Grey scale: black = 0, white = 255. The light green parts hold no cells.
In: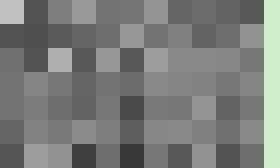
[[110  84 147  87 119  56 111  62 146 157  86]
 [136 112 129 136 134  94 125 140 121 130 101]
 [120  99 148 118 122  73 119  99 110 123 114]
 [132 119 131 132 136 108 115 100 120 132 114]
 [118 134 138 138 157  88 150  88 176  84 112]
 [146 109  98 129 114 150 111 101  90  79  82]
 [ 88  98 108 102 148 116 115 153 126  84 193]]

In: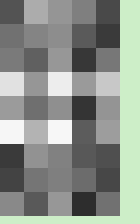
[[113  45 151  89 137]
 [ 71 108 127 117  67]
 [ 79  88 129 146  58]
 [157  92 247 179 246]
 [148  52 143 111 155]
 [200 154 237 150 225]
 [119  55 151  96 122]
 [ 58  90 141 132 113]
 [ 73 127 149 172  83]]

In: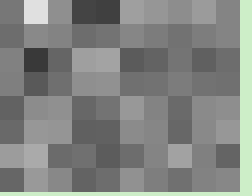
[[135 130 112 126 145 109  99 136 153 102]
 [100 128 162 132 109  92 112 107 170 156]
 [151 137 103 134 139  97  96 149 151 105]
 [142 138 106 131 152 115 103 144 140  98]
 [112 114 124 114 112 145 143 111  89 127]
 [109  96 116  99  91 163 159 101  57 129]
 [132 125 114 124 134 115 109 131 137 109]
 [132 155 141 150 159  64  68 143 224 119]]

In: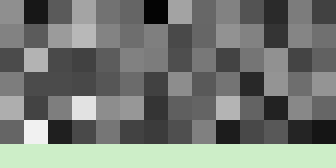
[[ 21  36  88  72  28 128  79  59  66 118  73  31 241 101]
 [102 136  34  99 180 100  95  52 151 141 226 126  67 174]
 [148 110 148  40 116  89 141  65 107  86  72  75  75 125]
 [ 97  68 145 117  67 120  78 124 129  92  65  73 179  75]
 [112 133  52 130 146 102  73 127 110 131 184 155  91 130]
 [ 65 124  42  83 130 103 163   4 101 114 164  90  23 143]]

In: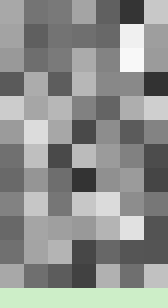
[[193 111 177  65  92 111 168]
 [ 84  85 103  71 180 164 112]
 [ 83 225 180 153 159 165 104]
 [119 141 219 199 118 198 130]
 [ 69 155 144  51 110 149 105]
 [ 76 129 155 187  73 191 112]
 [131  91 141  73 167 220 155]
 [207 174 100 129 183 166 204]
 [ 50 137 136 183  93 172  90]
 [155 248 131 171 122 110 153]
 [158 240 104 111 115  95 163]
 [200  52  96 164 121 116 168]]

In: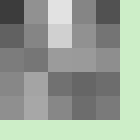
[[122 109 135 167 143]
 [109 102 113 164 135]
 [142 154 155 118 124]
 [116 145 208 133  97]
 [ 81 133 226 145  60]]
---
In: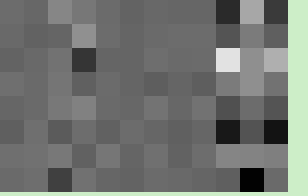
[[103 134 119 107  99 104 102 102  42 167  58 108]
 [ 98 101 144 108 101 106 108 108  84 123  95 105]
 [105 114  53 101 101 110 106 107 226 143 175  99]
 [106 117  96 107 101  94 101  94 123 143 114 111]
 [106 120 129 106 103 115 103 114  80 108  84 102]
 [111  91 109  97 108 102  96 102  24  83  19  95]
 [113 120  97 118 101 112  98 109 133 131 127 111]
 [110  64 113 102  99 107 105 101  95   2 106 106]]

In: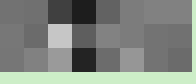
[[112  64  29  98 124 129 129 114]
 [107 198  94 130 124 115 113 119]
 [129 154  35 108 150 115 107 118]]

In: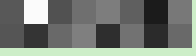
[[251  81 111 125  95  27 120  88]
 [ 52 105 127  46 114  43 105  85]]

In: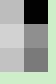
[[  2 189]
 [143 210]
 [122 194]]

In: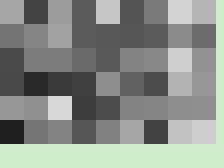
[[ 67 156  90 198  84 122 211 180 166]
 [133 162  90  87  85  91 139 108 115]
 [123 124 106  89 131 136 207 145  74]
 [ 41  58  64 140  97  75 179 151  73]
 [144 216  60  75 130 132 140 143 151]
 [117 130  86 129 165  66 194 205  30]]

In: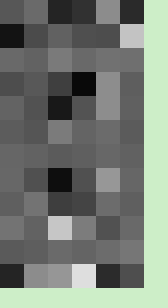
[[106  36  49 140  42  87]
 [ 75  97  79  77 195  19]
 [ 98 122 105 113 111 105]
 [ 88  63   9 141  94  77]
 [ 82  24  83 141  96  99]
 [ 85 123 100 107  91  92]
 [ 98  91  95 103  97 102]
 [ 80  14  80 151 102 103]
 [115  62  68 108  95  95]
 [ 98 198 124  81 105 115]
 [ 94 106 100 108 118  90]
 [140 150 222  43  78  36]]

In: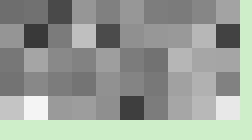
[[113  73 150 128 151 125 123 134 163 110]
 [ 57 123 191  75 144 151 153 183  66 149]
 [165 137 130 158 124 114 182 166 165 119]
 [136 124 116 145 132 120 161 177 129 115]
 [244 154 157 143  62 124 166 184 232 196]]
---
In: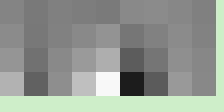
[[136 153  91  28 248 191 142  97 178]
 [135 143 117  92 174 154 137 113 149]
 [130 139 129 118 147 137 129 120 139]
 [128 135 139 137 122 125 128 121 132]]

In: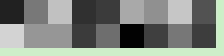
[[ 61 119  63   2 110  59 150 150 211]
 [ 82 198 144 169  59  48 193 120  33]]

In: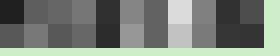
[[ 51  54 122 194  98 150  44 103  88 120  87]
 [ 77  49 128 219  98 133  48 118 102  94  32]]

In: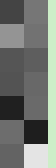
[[228  99]
 [ 30 109]
 [106  32]
 [104  83]
 [ 94  85]
 [114 148]
 [118  68]]

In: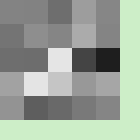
[[133 121 105  94 147]
 [166 152 197 228 162]
 [ 30  68 229 109 110]
 [132 171 133 142 116]
 [134 157 110 130 131]]

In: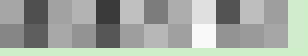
[[166 154 148 249 159 183 157  86 148 168  95 134]
 [156 190  83 222 171 124 191  58 178 162  80 165]]
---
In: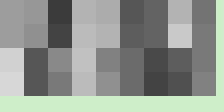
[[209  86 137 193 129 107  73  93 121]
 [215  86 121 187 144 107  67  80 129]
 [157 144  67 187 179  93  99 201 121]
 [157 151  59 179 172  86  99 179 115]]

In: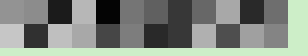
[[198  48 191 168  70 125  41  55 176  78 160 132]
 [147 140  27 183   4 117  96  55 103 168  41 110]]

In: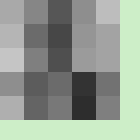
[[175 100 120  45 127]
 [142  92 107  51 114]
 [169 134  86 142 189]
 [197 127  79 155 163]
 [181 107  71 149 163]]

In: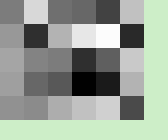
[[152  47 179 231 252  41]
 [145 139 173 193 208  74]
 [165 131 124  47  95 201]
 [124 216 111 103  66 193]
 [159 103  88   1  26 179]]

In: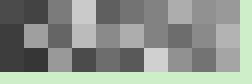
[[ 61  54 153  75 109  89 208 145 115 165]
 [ 75  67 123 202  95 115 130 173 145 153]
 [ 61 159 101 187 138 173 130 109 138 179]]

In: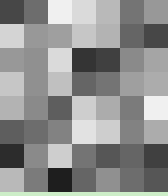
[[ 71 109 240 218 185 116 152]
 [152 144 218  52  64 138 165]
 [ 44 138 206 116  86 101  64]
 [198 144 192 101 116 159 172]
 [212 152 159 198 179 101  71]
 [ 94 109 130 226 206 130 172]
 [179 138  94 206 172 123 240]
 [185 123  30 101 144 109  86]]

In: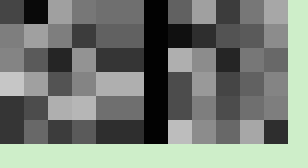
[[ 52  75 175 182 111 111   3  75 126  75 111 126]
 [ 68  10 160 119 111 111   3  96 160  60 119 167]
 [126 160 126  60  96  96   3  17  45  83  89 140]
 [198 160  83 132 175 175   3  75 153  68  96 132]
 [ 52 104  60  89  45  45   3 190 140 104 167  45]
 [132  89  37 147  52  52   3 175 140  37 119 104]]

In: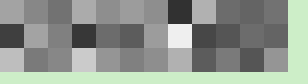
[[190 122 135 203 149 128 142 177  92 122  85 149]
 [ 63 163 128  55 108  92 156 239  71  85 108 100]
 [163 135 114 171 142 156 142  49 177 108 100 114]]

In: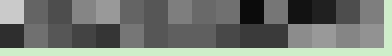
[[ 45 112  86  66  52 118  86  94  94  72  58  58 140 153 134 146]
 [202 100  78 134 153 100  86 126 106 112  11 118  18  32  78 126]]
